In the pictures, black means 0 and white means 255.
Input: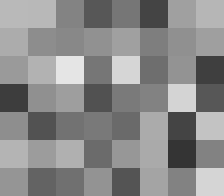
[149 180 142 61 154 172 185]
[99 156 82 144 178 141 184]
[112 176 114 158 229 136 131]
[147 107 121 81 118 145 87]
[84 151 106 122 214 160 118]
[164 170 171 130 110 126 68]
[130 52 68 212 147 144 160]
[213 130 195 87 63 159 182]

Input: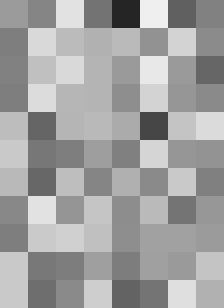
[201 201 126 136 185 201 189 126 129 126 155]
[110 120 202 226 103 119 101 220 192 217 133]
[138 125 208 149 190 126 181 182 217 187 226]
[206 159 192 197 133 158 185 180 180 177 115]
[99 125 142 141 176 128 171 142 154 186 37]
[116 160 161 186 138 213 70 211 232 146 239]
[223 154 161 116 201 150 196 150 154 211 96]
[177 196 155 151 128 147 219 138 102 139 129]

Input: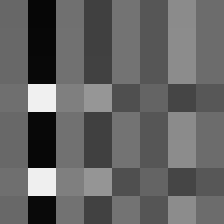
[104 111 104 104 111 104 104 103]
[9 239 7 8 240 8 7 6]
[114 127 113 113 127 113 113 112]
[65 149 64 64 150 65 64 64]
[115 79 115 115 79 115 115 115]
[85 100 86 86 100 86 86 86]
[140 69 140 139 69 140 140 139]
[108 87 108 108 87 108 108 108]

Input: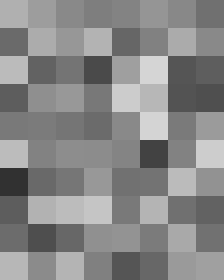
[183 108 93 49 188 121 93 187 106 176]
[139 78 178 105 130 123 143 98 172 157]
[180 103 188 118 141 117 152 116 151 137]
[128 144 197 152 140 107 120 74 179 126]
[85 147 121 113 132 137 204 159 102 131]
[103 123 180 115 66 212 183 213 129 149]
[154 169 112 187 130 122 83 85 171 136]
[160 113 98 146 205 155 79 94 137 112]

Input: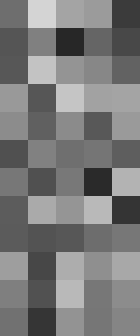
[113 127 158 91 92 119 80 140 153 87 85 110]
[53 81 71 83 170 80 129 96 86 195 128 212]
[147 185 173 87 149 120 111 139 197 148 39 164]
[118 119 143 109 185 42 117 88 162 135 101 155]
[133 140 168 119 52 179 94 154 164 98 72 59]

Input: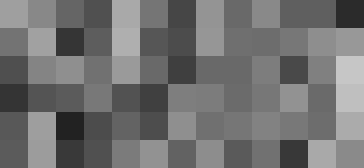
[91 88 52 79 115 159]
[156 158 84 132 161 136]
[57 34 91 143 53 101]
[80 76 120 113 93 80]
[123 99 82 154 175 169]
[146 77 64 105 86 117]
[98 143 126 63 76 70]
[141 112 124 105 150 148]
[90 118 107 105 111 105]
[113 130 119 125 109 137]
[56 120 146 73 119 95]
[169 109 106 128 142 95]
[138 171 191 198 152 43]
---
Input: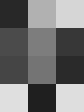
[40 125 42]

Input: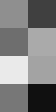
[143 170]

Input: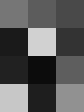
[118 209 94]

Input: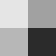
[229 43]

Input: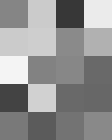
[133 206 135 103]

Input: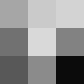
[166 217 11]

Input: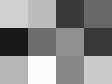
[207 109 136]

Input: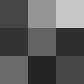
[69 99 72]
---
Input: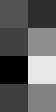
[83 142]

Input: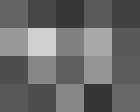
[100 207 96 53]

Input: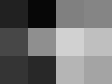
[33 143 181]

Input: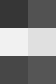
[54 224]

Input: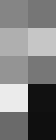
[133 198]

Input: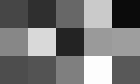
[70 217 127]
